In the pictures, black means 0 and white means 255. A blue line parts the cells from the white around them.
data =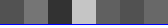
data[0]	82
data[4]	96
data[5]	81

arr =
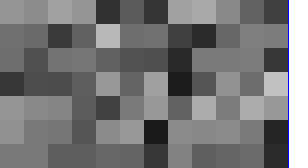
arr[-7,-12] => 149
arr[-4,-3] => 146
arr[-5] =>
[110, 80, 114, 118, 96, 81, 79, 41, 122, 122, 123, 54]
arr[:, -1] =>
[63, 124, 54, 192, 152, 36, 43]
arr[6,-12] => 121
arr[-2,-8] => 138
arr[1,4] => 183
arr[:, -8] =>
[49, 183, 96, 152, 65, 138, 103]
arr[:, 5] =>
[90, 110, 81, 100, 122, 152, 100]
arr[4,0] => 149
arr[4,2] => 132
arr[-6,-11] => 106
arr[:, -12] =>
[149, 111, 110, 54, 149, 144, 121]
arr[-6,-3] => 103
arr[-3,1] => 137
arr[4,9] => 124
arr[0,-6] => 53
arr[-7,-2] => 98
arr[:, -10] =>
[161, 58, 114, 76, 132, 118, 94]
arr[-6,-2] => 127
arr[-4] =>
[54, 77, 76, 93, 152, 100, 159, 27, 85, 146, 109, 192]

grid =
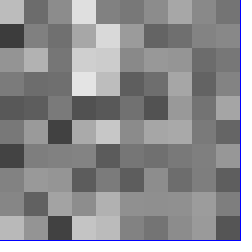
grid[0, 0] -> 188
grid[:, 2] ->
[140, 112, 118, 111, 122, 65, 129, 149, 163, 65]
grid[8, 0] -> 134
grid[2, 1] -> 178
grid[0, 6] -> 140
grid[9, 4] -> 187
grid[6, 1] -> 126
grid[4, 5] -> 113
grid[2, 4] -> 204
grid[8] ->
[134, 97, 163, 141, 177, 144, 143, 144, 156, 126]
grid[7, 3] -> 92
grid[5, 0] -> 120
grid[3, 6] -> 110
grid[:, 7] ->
[167, 111, 149, 166, 153, 169, 121, 109, 144, 140]
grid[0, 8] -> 137
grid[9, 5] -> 130
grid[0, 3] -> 223
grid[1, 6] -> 100
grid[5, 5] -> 139
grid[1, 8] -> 131
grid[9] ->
[185, 148, 65, 196, 187, 130, 116, 140, 154, 85]
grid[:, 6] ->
[140, 100, 152, 110, 82, 166, 112, 141, 143, 116]
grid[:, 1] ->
[108, 128, 178, 109, 93, 154, 126, 153, 97, 148]
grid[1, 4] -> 217

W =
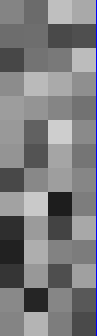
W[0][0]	132
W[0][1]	107
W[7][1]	136
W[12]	[137, 37, 134, 88]
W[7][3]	134
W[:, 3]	[169, 79, 188, 143, 114, 138, 117, 134, 125, 168, 124, 160, 88, 74]
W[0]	[132, 107, 191, 169]
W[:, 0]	[132, 109, 71, 140, 157, 153, 148, 72, 162, 46, 33, 53, 137, 132]
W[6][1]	83
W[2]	[71, 115, 121, 188]
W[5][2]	206
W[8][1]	201
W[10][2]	130
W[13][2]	125
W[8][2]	29
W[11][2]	78
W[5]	[153, 97, 206, 138]
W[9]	[46, 155, 67, 168]

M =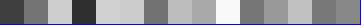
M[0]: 64
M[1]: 115
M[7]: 188
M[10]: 118

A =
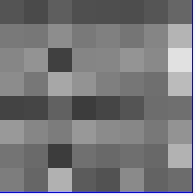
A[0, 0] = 84
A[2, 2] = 64
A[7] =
[125, 102, 177, 91, 82, 138, 99, 108]
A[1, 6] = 133
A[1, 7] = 180
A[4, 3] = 60
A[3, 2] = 167
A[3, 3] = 147
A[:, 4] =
[78, 128, 134, 127, 69, 139, 105, 82]
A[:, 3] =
[79, 121, 133, 147, 60, 152, 112, 91]
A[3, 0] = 140
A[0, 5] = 77
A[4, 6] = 109
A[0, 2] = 94
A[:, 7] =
[102, 180, 225, 187, 111, 147, 178, 108]
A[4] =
[67, 69, 97, 60, 69, 84, 109, 111]

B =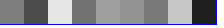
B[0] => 125
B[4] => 159
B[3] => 113

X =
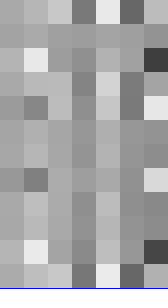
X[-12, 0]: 169
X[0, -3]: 233
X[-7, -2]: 151
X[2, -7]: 180
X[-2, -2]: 151
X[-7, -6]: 176
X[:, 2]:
[200, 160, 157, 186, 188, 166, 167, 172, 171, 169, 164, 200]
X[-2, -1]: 70
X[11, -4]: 119
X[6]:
[167, 182, 167, 148, 179, 149, 141]
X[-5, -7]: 152
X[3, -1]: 164
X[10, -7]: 181
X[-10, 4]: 178
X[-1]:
[171, 190, 200, 119, 235, 103, 177]
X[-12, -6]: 182
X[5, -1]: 147
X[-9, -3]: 211
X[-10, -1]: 62
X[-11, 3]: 157
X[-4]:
[169, 190, 171, 143, 188, 143, 137]

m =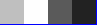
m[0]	191
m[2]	90
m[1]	254

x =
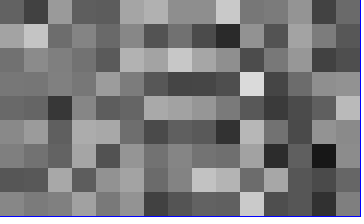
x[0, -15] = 98
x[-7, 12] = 151
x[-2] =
[86, 88, 168, 93, 146, 163, 107, 131, 194, 180, 108, 167, 86, 74, 102]
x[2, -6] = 143
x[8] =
[135, 123, 128, 161, 121, 147, 65, 84, 98, 96, 202, 78, 86, 49, 127]
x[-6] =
[119, 118, 128, 119, 156, 124, 87, 69, 70, 78, 218, 69, 108, 143, 146]
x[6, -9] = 114
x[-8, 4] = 105
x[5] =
[137, 155, 95, 172, 168, 110, 74, 95, 89, 50, 183, 114, 74, 147, 138]
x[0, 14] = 106
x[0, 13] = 66
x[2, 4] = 90
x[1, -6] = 42
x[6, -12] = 165
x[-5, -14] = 101
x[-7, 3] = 114
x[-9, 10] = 119
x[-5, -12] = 134
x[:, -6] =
[201, 42, 143, 78, 122, 50, 111, 180, 96]
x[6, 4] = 82
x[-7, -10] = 178
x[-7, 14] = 78
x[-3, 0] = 127
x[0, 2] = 154

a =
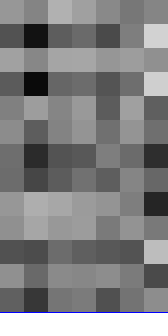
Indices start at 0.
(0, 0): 151
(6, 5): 107
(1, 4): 74
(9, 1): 166
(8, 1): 174
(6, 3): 88
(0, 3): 160
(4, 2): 133
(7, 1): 70
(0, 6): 133
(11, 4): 141
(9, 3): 156
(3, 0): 91
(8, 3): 155
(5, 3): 148
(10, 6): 189
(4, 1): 157
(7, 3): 113
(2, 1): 135
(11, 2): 138
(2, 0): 161
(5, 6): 111
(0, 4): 137
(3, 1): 10
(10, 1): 76
